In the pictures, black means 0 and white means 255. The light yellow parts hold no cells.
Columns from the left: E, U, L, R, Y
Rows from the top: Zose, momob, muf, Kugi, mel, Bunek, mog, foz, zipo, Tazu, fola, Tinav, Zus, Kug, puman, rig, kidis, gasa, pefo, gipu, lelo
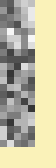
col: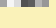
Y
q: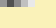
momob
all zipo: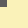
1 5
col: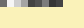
U
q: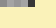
rig
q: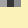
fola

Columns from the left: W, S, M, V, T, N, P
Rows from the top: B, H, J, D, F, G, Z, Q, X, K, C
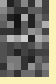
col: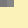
S
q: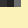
X
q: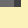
C
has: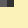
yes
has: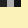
no
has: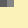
yes

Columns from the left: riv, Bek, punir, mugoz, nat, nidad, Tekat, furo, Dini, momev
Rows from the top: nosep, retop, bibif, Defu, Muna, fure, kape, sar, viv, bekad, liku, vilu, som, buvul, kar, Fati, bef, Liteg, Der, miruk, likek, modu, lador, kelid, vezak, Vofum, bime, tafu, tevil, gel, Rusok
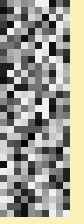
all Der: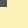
3 4 5 6 10
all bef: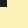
2 6
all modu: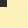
7
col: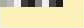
nat
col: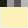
nat
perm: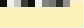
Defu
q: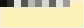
retop

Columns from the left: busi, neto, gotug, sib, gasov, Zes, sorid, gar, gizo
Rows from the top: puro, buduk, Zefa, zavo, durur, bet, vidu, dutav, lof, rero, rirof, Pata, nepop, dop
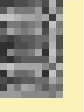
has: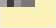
no
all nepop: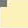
3 6 8
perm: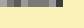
buduk

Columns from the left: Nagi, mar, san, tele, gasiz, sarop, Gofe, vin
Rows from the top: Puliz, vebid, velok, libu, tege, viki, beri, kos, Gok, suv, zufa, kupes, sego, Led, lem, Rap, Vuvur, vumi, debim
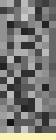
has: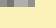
yes
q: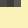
Puliz
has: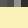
no
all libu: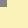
5 8
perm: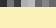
Led

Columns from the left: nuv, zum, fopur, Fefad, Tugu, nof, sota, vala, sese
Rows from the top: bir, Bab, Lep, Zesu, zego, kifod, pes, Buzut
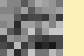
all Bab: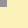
7 8
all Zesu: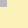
9
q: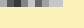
zego
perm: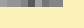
Bab
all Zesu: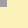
4 5
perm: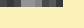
kifod
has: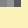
yes

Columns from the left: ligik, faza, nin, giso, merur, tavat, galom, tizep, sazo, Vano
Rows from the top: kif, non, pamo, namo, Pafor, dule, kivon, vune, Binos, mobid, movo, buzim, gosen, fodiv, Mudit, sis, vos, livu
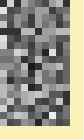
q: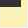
Pafor
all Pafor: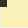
1 2 3 6
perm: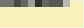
buzim

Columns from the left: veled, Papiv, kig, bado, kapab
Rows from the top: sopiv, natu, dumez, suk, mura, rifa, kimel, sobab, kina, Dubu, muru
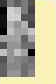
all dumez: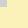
2 3
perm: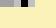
mura

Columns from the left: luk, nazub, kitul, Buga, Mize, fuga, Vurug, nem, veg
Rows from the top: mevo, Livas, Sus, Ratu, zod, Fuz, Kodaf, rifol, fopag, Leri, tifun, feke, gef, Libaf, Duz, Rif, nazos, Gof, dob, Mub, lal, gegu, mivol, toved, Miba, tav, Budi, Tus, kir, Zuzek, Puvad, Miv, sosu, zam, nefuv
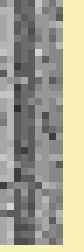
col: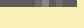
Mize
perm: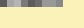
Sus
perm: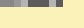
tifun
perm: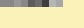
gef
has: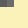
yes

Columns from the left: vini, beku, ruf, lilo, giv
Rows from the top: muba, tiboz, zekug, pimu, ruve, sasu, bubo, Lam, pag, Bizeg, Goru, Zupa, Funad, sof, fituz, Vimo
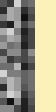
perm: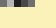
Bizeg
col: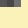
giv
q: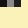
fituz
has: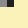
yes
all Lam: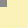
2 3 5
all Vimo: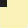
4

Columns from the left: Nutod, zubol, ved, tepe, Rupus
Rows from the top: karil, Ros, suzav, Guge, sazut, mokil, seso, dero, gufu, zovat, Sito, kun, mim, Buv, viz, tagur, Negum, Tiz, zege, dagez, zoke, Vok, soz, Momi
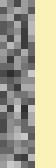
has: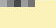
no
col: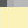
Rupus
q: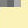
Tiz
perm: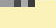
mokil
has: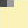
yes
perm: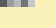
Momi

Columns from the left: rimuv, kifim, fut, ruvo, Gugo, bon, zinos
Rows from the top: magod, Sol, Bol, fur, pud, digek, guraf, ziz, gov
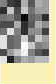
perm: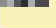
fur
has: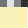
yes
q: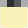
fur
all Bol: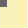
5
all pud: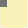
1
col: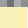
bon
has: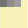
no

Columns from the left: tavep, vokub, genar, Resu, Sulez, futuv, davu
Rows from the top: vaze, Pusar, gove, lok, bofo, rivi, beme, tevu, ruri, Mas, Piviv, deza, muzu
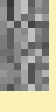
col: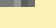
davu
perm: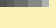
Mas
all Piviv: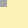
4
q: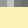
rivi

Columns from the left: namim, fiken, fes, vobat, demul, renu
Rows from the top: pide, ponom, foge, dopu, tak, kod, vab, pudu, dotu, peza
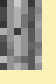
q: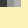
dopu
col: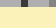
fes
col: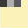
namim
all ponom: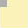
3
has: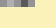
yes

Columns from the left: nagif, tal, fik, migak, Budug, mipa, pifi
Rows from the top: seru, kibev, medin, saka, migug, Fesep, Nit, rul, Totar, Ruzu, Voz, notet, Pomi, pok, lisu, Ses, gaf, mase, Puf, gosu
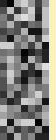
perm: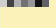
Fesep
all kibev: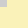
5
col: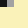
migak

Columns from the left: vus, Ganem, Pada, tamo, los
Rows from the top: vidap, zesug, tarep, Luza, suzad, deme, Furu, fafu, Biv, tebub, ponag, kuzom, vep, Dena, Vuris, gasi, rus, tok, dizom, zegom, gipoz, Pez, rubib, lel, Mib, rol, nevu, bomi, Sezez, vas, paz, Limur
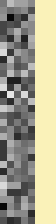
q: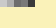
gasi
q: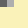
vas

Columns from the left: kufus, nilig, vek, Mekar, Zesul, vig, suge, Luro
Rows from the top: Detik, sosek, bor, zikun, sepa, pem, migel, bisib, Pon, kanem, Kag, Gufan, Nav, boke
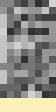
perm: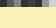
sepa
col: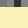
Zesul
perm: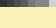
Detik
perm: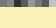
Pon
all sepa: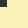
2 5 7
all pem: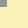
7 8

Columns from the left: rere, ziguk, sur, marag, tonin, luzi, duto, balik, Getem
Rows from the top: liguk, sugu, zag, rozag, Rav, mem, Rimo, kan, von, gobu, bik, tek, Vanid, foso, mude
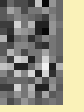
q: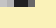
gobu
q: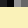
Rav
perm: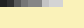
bik
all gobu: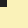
3 4 8

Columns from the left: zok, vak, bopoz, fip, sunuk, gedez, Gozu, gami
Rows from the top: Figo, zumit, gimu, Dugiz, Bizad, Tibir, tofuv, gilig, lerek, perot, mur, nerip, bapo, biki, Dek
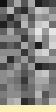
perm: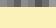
bapo
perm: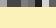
tofuv
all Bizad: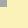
2 5
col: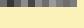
bopoz
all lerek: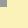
1 4 6 7

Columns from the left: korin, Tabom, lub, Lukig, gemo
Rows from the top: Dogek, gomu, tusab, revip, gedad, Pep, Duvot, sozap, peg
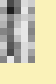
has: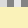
no
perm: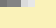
gedad
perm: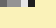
gomu

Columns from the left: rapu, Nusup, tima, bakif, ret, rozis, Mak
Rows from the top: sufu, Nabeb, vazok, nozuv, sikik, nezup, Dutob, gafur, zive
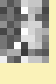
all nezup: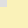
4 5
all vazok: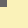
1 4 6
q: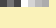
sikik
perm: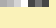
sikik

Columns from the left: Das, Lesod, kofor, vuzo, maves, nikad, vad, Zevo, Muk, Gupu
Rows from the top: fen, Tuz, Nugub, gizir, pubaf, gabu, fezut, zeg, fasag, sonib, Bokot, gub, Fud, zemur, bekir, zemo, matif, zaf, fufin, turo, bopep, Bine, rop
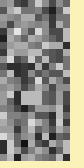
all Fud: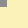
1 7 9 10
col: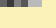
Gupu
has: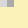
yes
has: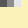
no
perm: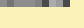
Fud
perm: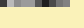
zemo

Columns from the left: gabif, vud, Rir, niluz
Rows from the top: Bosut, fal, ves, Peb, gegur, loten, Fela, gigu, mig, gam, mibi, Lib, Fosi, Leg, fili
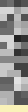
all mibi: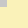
1
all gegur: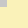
3
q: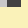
gam
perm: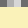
Fosi
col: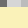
vud

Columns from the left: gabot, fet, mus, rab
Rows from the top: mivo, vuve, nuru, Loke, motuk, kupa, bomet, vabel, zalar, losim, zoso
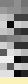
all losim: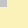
1 4
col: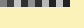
rab
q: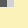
losim
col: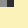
rab
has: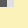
yes
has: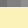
yes
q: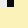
zalar

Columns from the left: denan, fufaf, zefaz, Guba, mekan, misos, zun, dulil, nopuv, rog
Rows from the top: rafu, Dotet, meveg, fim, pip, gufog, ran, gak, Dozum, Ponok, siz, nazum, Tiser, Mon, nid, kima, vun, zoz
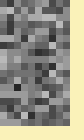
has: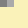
yes
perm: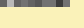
fim
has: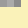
no
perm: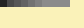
Tiser
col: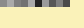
zefaz
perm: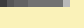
siz

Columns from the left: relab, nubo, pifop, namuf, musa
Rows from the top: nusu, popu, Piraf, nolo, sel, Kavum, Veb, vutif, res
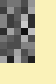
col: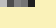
musa
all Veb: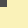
2 3
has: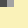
no
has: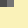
yes
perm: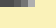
Kavum
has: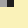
yes
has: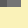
yes

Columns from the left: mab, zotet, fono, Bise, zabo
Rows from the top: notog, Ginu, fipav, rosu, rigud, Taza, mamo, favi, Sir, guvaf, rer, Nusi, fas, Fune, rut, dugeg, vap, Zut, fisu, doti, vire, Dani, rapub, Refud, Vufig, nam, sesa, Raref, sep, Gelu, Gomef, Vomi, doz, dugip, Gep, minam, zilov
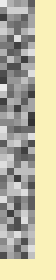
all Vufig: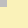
1 3 4 5
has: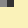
no
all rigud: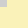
1 5
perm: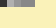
Zut
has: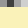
no

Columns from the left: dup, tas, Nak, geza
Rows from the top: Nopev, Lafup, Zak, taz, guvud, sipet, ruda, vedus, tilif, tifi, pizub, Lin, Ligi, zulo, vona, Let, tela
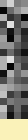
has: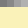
no
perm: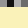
pizub

